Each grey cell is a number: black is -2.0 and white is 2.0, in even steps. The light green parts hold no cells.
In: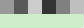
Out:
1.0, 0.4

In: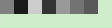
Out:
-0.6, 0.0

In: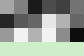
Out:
-0.2, 0.4

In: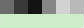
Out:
0.9, -0.3

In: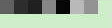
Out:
0.3, -0.5

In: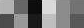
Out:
-0.2, -0.8
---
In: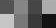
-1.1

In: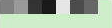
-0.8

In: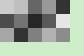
0.8

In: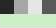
1.6

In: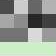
1.4

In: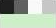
1.9

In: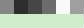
1.9
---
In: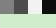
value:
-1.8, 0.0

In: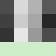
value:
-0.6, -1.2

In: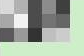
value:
-1.0, -0.6

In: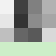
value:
0.8, 1.0

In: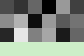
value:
-1.0, -1.4

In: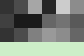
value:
0.2, -1.2
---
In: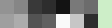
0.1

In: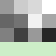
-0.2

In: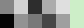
1.3

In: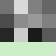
0.2

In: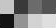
-1.1

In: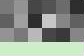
0.5

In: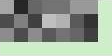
0.0

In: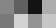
-0.5

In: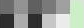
0.3

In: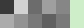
1.3
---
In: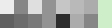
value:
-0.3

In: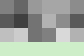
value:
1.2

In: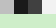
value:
-1.6

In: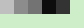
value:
0.2

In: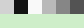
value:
-1.7

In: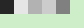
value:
1.6

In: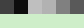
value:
-1.8

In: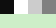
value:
2.0

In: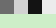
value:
1.3
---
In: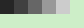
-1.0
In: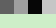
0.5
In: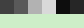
-0.6
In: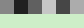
-1.5
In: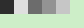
1.5
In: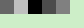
1.0
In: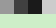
-1.0
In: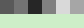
-0.2
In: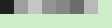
0.5
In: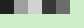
0.5
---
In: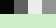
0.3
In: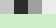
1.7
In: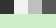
-0.6
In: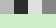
0.1
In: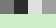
0.5
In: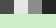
-1.4
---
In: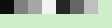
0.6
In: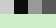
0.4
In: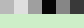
0.5
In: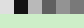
0.9
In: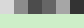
-0.8
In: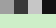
1.1
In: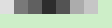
-0.5
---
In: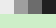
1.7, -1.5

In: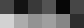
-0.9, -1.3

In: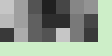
1.1, -1.1

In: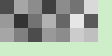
-0.8, 1.0

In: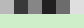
0.9, 1.5

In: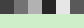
-1.0, -0.6
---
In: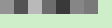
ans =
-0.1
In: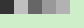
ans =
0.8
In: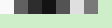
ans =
-0.1
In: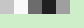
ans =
0.5
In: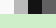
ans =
-0.5
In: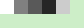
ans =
1.2
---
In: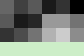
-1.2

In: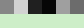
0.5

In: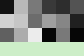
-1.3

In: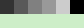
1.2

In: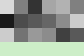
0.8

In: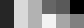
-0.6

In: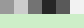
-0.6

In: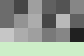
-0.7

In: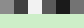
-1.6

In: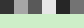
-1.4
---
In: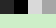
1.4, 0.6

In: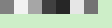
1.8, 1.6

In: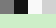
1.9, 1.3

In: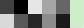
1.6, 1.4

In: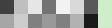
1.8, 1.6

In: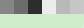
1.7, 1.1
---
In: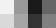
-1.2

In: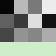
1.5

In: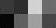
0.5

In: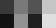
-1.5

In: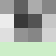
-0.7

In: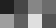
1.5

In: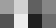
-1.5

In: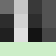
-1.3

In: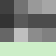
-0.8

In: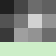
1.3
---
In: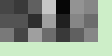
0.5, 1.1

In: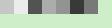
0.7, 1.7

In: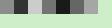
-0.2, 1.2

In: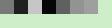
-1.9, 1.1

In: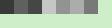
1.1, 1.1

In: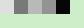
0.9, 1.5
